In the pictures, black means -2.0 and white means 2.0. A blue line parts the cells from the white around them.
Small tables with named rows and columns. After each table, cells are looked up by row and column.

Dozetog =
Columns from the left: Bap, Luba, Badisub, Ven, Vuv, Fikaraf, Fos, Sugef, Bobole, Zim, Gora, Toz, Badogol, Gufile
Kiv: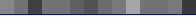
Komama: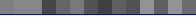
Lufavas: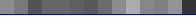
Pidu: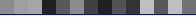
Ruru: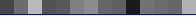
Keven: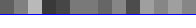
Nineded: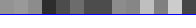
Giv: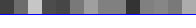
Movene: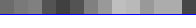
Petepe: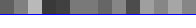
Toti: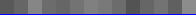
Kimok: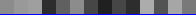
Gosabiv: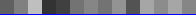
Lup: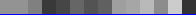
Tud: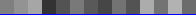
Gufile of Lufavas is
-1.2
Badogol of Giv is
-0.1
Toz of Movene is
0.7
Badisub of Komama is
0.1
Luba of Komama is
0.1
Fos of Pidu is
-1.0
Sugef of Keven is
-0.4
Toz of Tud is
-0.2
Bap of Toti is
-0.6

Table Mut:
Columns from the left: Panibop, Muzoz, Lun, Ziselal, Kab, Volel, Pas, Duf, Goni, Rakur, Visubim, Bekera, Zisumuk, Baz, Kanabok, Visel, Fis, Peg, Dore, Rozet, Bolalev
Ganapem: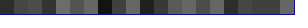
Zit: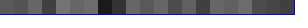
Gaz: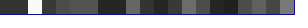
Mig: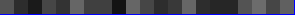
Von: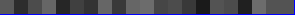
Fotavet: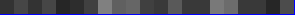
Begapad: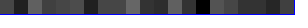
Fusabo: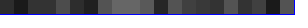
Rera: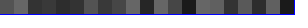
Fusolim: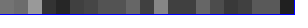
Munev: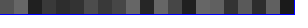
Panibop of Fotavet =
-1.2
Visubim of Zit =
-0.6
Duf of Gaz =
-1.4
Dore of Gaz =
-0.5
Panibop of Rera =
-0.7
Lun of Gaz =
1.9
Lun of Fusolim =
0.4
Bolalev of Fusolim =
-1.5
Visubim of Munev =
-1.4
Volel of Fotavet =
-1.3
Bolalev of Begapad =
-1.0
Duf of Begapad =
-0.9
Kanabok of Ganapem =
-0.8
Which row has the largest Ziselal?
Von

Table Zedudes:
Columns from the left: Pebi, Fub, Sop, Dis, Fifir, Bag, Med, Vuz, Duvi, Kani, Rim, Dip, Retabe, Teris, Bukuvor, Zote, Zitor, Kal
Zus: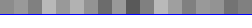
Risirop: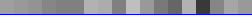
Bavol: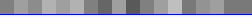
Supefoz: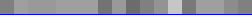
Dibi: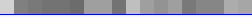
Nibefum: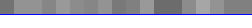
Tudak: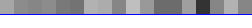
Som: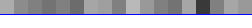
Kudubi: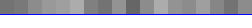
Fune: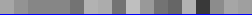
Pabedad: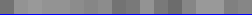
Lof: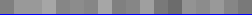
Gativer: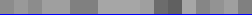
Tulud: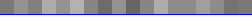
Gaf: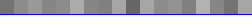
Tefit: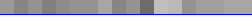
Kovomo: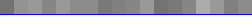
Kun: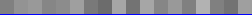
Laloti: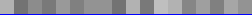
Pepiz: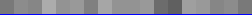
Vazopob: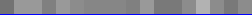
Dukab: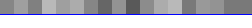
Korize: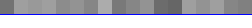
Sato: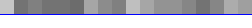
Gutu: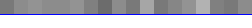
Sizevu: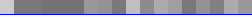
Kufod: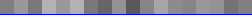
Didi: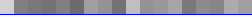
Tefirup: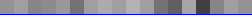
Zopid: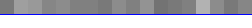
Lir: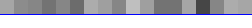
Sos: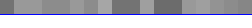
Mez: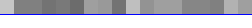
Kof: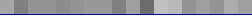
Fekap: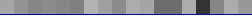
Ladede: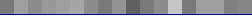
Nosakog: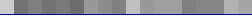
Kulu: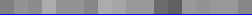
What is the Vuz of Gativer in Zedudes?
0.6
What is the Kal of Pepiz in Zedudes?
-0.1
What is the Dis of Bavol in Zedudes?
0.8
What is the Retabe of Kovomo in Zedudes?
-0.1
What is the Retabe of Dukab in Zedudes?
0.9
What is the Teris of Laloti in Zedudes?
0.1
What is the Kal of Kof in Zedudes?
0.5
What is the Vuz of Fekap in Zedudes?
0.5
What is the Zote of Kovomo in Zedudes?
0.4
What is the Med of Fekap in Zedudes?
0.8
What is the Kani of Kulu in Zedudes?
0.4

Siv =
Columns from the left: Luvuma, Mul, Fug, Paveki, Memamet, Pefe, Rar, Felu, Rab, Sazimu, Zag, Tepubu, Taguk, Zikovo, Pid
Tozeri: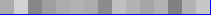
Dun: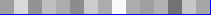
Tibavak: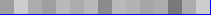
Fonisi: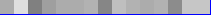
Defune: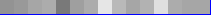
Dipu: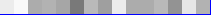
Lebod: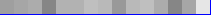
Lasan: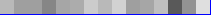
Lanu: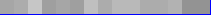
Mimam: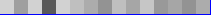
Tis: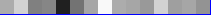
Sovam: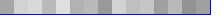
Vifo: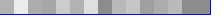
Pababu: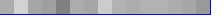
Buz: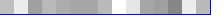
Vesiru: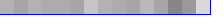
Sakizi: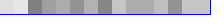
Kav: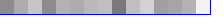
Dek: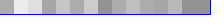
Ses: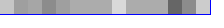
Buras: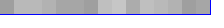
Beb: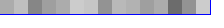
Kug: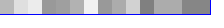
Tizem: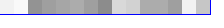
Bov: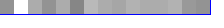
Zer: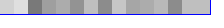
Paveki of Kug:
0.4
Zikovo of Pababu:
0.6
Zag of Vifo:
0.5
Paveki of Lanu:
0.5
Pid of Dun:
0.6
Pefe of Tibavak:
0.7
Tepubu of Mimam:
0.4
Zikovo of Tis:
0.6
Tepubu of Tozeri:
0.8
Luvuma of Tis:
0.7
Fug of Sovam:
1.4
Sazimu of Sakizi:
0.7
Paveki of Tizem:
0.5
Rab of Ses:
1.4
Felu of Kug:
0.4
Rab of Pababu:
0.8
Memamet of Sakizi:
0.7
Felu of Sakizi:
0.1
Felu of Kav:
1.0
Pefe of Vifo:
0.8

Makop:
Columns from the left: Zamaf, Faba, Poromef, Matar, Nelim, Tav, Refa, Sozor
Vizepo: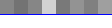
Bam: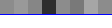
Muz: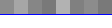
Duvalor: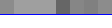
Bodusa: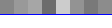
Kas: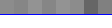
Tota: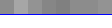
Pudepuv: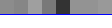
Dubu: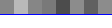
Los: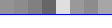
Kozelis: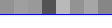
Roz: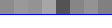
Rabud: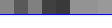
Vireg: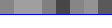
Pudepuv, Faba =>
0.1
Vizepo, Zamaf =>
0.1
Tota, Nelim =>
0.0
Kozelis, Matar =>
-0.7
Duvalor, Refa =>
0.0
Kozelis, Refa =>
0.6
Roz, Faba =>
0.4
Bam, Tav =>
-0.1
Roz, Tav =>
0.1
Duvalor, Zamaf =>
0.2
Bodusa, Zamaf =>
0.1
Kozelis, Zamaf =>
0.3
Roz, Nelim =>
-0.7
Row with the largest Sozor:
Los

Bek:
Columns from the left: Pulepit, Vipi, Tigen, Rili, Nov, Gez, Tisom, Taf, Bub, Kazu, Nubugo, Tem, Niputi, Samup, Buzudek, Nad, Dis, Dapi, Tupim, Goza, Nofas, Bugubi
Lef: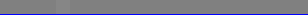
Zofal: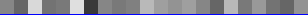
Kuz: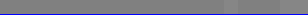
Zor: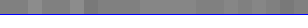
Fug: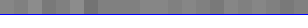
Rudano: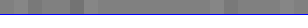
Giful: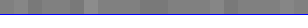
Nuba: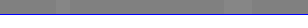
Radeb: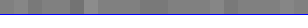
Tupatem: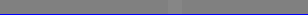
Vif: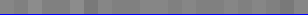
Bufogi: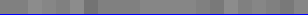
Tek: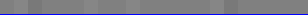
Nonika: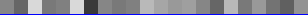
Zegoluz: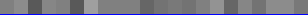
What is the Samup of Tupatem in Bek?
0.0
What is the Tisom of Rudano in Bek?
0.1
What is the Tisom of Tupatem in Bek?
0.0
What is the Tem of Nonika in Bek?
0.6
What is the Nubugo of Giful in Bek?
-0.1
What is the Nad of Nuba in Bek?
0.0
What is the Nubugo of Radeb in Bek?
-0.1
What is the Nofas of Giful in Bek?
0.1
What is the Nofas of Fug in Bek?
-0.1
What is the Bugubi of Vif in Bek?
0.1
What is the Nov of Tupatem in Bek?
0.0
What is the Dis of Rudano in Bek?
-0.1
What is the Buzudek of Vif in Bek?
0.0
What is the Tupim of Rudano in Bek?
0.0
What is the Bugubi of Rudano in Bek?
0.0

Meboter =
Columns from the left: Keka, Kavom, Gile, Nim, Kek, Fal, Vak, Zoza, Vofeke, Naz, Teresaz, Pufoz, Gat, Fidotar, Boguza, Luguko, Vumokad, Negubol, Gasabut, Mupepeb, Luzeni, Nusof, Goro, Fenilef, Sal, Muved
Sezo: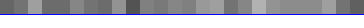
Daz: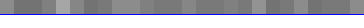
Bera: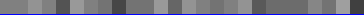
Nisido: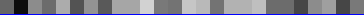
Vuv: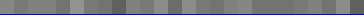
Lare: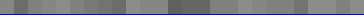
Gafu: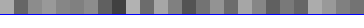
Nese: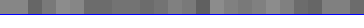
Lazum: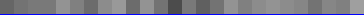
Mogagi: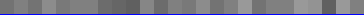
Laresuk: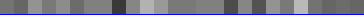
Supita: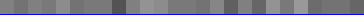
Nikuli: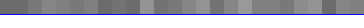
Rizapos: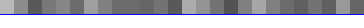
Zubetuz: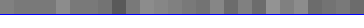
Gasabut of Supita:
-0.4
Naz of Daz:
0.2
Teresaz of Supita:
0.3
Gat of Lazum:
-0.8
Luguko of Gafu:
0.3
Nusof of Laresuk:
0.9
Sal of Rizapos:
0.4
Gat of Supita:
-0.1
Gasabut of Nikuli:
0.0
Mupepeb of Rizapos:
0.0
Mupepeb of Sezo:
0.3
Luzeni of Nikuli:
-0.1

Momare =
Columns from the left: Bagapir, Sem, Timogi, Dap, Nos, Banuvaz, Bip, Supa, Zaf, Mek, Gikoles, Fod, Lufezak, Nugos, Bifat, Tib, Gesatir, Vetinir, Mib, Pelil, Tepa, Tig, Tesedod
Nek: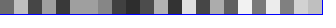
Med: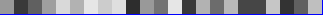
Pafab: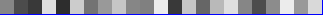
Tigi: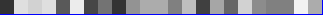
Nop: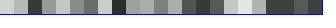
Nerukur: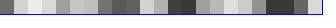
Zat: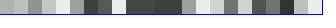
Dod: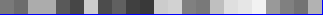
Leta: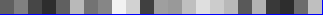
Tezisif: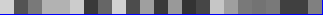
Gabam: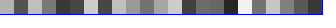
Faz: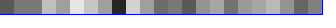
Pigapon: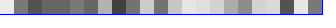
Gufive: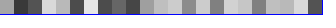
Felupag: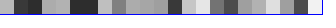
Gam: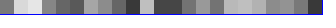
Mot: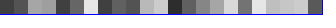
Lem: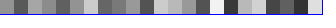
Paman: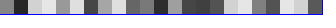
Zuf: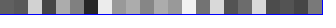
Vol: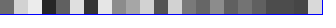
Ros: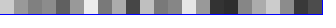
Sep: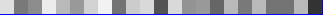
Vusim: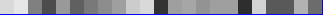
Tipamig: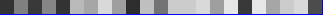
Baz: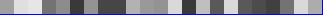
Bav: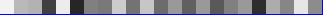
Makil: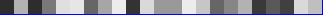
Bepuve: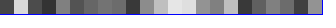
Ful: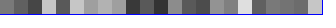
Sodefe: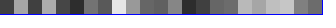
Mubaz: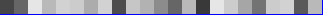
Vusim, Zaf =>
0.5
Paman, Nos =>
0.4
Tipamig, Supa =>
1.4
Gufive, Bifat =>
1.2
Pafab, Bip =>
-0.2
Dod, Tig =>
-0.2
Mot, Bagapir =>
-1.0
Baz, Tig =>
1.4
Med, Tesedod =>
1.0
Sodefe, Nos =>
-0.9
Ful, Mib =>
-0.5
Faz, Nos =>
0.5
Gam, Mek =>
-1.1
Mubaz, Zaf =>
-0.8
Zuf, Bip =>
-1.4

